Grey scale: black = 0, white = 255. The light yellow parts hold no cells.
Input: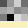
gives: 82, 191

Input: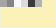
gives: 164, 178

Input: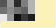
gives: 85, 31

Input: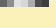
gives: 101, 62

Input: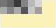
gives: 117, 158

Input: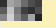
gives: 48, 36

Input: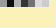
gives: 155, 204

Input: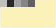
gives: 191, 97

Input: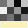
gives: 115, 127

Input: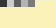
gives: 53, 122
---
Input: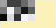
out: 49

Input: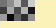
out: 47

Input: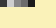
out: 108

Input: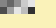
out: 102

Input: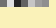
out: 112

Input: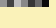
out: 66

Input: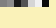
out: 83

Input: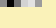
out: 142

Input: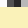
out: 184
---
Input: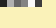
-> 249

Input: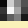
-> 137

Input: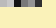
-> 148

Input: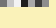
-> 60

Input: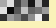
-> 181

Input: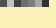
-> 165

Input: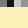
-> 201

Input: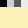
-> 88

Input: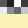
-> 250
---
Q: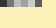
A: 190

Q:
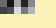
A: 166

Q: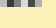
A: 128

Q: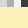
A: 245

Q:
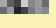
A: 66

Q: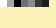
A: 3

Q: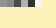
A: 75

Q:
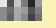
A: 198

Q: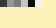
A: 122
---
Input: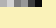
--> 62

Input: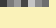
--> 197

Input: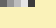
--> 59

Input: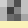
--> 178

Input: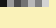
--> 184

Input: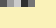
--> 117
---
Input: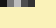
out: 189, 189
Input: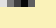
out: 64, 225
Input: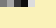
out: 55, 220
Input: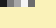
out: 167, 245
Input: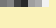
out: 40, 242
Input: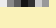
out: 21, 236
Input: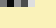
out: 153, 222
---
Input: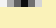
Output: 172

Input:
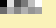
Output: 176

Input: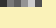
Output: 121

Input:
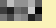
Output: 76

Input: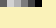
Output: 210

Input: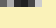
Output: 173

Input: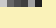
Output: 103

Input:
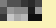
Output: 198
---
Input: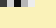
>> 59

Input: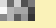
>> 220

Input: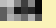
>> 189

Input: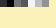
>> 47

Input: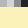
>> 182

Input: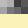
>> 187

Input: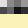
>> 224

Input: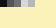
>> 15

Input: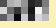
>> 81

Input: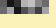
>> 95
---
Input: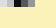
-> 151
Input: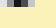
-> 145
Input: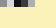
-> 143
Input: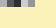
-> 150
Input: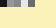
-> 135
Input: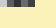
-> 94
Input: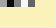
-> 128
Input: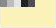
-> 138
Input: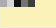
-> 116
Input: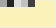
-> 166
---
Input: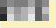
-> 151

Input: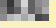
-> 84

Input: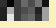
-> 160

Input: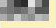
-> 172

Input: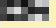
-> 121

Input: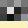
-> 147
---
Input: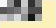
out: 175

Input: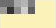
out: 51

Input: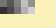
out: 74

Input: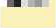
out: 106

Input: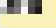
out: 96

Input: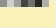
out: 206

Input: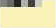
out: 103

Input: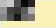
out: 77

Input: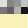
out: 95

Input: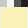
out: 245
